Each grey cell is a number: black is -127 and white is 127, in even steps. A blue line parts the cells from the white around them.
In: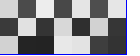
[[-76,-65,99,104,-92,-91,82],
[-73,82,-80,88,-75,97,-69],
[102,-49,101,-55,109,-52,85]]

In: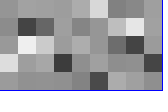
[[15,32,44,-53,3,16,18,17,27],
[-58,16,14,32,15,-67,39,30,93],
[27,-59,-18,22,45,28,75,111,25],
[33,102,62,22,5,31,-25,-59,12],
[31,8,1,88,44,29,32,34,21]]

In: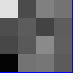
[[-36,-9,-12,-123],
[-32,10,-38,-56],
[-34,-60,-35,-49],
[-12,0,-52,97]]

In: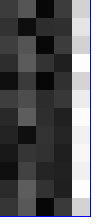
[[83,-69,-120,-39,-73],
[126,-96,-77,-34,-84],
[112,-94,-91,-61,-112],
[119,-96,-78,-74,-103],
[113,-90,-76,-112,-92],
[124,-95,-81,-34,-86],
[108,-71,-83,-50,-65],
[84,-79,-120,-69,-112],
[126,-96,-76,-36,-82],
[82,-67,-119,-43,-65],
[101,-80,-82,-113,-77],
[82,-67,-120,-42,-67]]

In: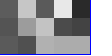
[[44,44,49,-47,-37],
[-60,-52,67,28,-43],
[-85,104,-37,70,-35]]

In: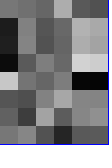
[[-37,-38,-90,-45,6,-8],
[16,6,-35,35,-66,-30],
[4,5,39,2,-48,-42],
[-122,-121,-2,-25,-11,71],
[77,82,-23,-1,-37,-115],
[35,45,-26,-45,4,-96],
[41,50,-23,-42,1,-99],
[-46,-38,45,-25,-15,-8]]

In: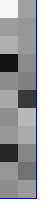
[[26,14],
[-13,22],
[6,-91],
[43,23],
[56,15],
[-71,41],
[0,13],
[11,-107],
[24,47],
[23,28],
[31,119]]

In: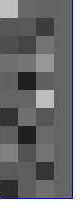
[[-26,-16,-33,-83],
[-26,-74,-33,-37],
[-26,-12,-44,0],
[-25,-22,-94,-33],
[-26,-41,-15,-76],
[-26,61,-26,-26],
[-25,-30,-96,-30],
[-26,22,-11,-16],
[-26,-12,-58,-48],
[-26,-66,-39,-40],
[-26,-28,-23,64]]
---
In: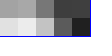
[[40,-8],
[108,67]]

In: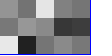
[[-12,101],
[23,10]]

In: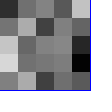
[[-15,3],
[44,-62]]

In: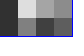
[[94,37],
[0,-63]]

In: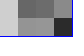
[[-24,-19],
[20,22]]

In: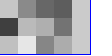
[[10,-24],
[58,47]]
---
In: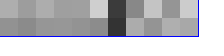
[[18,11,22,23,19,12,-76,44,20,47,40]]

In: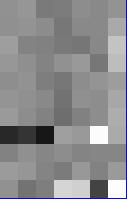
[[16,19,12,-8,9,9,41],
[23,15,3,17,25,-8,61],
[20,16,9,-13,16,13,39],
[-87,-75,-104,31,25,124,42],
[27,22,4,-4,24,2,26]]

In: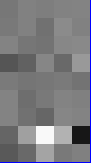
[[-6,1,-14,11,1],
[-42,-30,6,-22,25],
[3,-17,-6,3,0],
[-26,32,121,50,-104]]

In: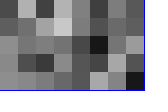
[[-33,-15,35,72,-3,-46,-21,-33],
[9,-49,-69,10,-42,-58,39,-44]]

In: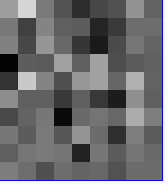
[[-7,-63,4,-32,-35,-90,-69,-18,-18],
[-124,-34,-37,32,-32,33,-49,-36,-30],
[13,-32,-31,-70,-32,-71,-99,15,-32],
[-9,-36,-6,-41,20,-20,-80,-1,-36],
[-2,-17,-47,-18,-27,-23,-45,-20,-20]]

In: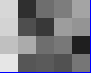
[[83,-49,-71,29,20],
[102,-41,-37,-46,-9]]
